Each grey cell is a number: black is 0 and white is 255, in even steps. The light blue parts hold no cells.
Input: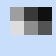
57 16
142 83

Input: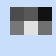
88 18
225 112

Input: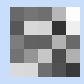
117 111
216 213

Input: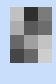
47 123
90 109

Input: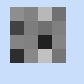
130 184
125 112

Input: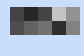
39 69
99 113
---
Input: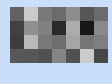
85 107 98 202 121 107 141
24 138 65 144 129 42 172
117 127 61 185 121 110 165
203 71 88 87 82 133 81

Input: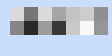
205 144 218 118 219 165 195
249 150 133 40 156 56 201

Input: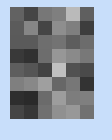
186 95 98 69 119 127
127 61 91 134 69 142
93 108 90 90 110 115
138 120 57 49 109 151
81 74 94 85 66 192
119 51 127 136 159 103
125 127 46 42 107 157
152 113 69 55 112 144

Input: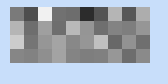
87 173 122 78 241 113 109 44 84 181
126 150 181 110 159 110 185 149 111 131
146 111 204 117 150 164 136 150 192 104
109 138 134 130 143 163 132 126 128 151

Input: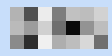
189 210 179 80 236 125 193
147 189 186 156 208 111 11
216 111 138 45 240 174 189

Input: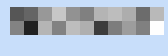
108 185 86 101 152 199 146 128 180 189 173
128 254 131 33 181 130 189 175 60 125 157

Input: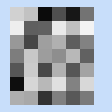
23 115 209 194 11 79
191 243 238 95 97 234
94 130 152 70 159 176
184 97 125 200 157 142
86 163 86 203 72 177
130 216 14 214 184 224
88 122 174 168 50 128

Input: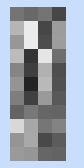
116 71 116 104
71 156 181 235
76 157 151 235
229 110 187 52
177 78 133 63
185 81 148 35
154 89 126 64
102 100 99 120
118 131 216 167
73 92 149 169
102 99 154 150

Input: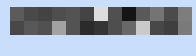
75 125 91 73 67 78 83 68 221 80 20 89 116
63 122 72 88 81 162 83 43 52 78 104 202 72
